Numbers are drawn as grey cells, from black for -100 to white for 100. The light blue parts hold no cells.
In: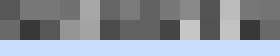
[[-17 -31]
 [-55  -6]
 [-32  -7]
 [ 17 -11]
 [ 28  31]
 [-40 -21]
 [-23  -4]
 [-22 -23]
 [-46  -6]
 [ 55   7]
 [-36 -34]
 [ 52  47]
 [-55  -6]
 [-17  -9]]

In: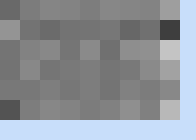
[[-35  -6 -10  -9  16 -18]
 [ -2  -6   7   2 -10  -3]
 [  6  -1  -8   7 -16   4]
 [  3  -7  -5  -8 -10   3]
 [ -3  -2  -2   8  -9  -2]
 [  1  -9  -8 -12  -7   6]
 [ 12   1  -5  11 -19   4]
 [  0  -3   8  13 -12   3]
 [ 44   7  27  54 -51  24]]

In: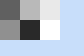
[[ 13 -25]
 [-68  45]
 [100  83]]

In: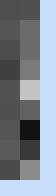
[[-41 -30 -33 -37 -36 -49 -40 -33 -38]
 [  9 -56 -86 -23  54  -5 -16 -16 -37]]

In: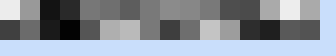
[[-50  85]
 [-16  20]
 [-80 -85]
 [-98 -68]
 [-33  -7]
 [ 37 -13]
 [ 46 -27]
 [ -5  -5]
 [-51   9]
 [-14   6]
 [ 54  -5]
 [ 23 -39]
 [-65 -41]
 [-76  33]
 [-30  86]
 [-35  33]]

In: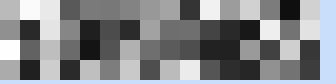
[[ 34  99  13  46]
 [-75 -23 -68  96]
 [ 61  49  79  83]
 [-67 -16   5 -30]
 [ 50 -84 -76  -4]
 [ -2 -35 -40  -6]
 [ 58  39 -66   3]
 [-39 -13  27  19]
 [ 47 -29 -14  29]
 [ 84 -39 -13 -59]
 [-33 -73 -47  89]
 [-65 -74 -68  22]
 [-70  21 -81  64]
 [ 14 -49  87  -3]
 [-10  62 -10 -88]
 [-52 -57  77  64]]

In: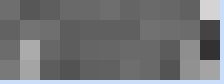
[[ -5 -15 -23 -14]
 [ 29  34 -10 -32]
 [-27 -19 -13 -26]
 [-35 -27 -27 -18]
 [-25 -21 -25 -18]
 [-24 -20 -25 -14]
 [-14 -17 -25 -21]
 [-18 -18 -11 -17]
 [-34 -28 -14 -19]
 [ 14  11 -15 -24]
 [ 29 -61 -47  66]]

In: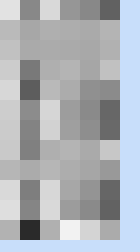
[[ 40  74  70  43  58  59  61  69  60  51  46  77]
 [-67   4  -1  34   0   3  10 -27  -5  33  31   7]
 [ 38  70  69  43  37  65  68  45  37  34  37  70]
 [ 90  22  31  36  41  25  23  35  41  33  36  18]
 [ 66   8  16  30  33  11   8  13  30  32  33   7]
 [ 34 -23 -20  20  56 -18 -19   9  51  39  41 -24]]

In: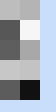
[[-28  56 -26 -32  48]
 [-87  53  32  93  41]]
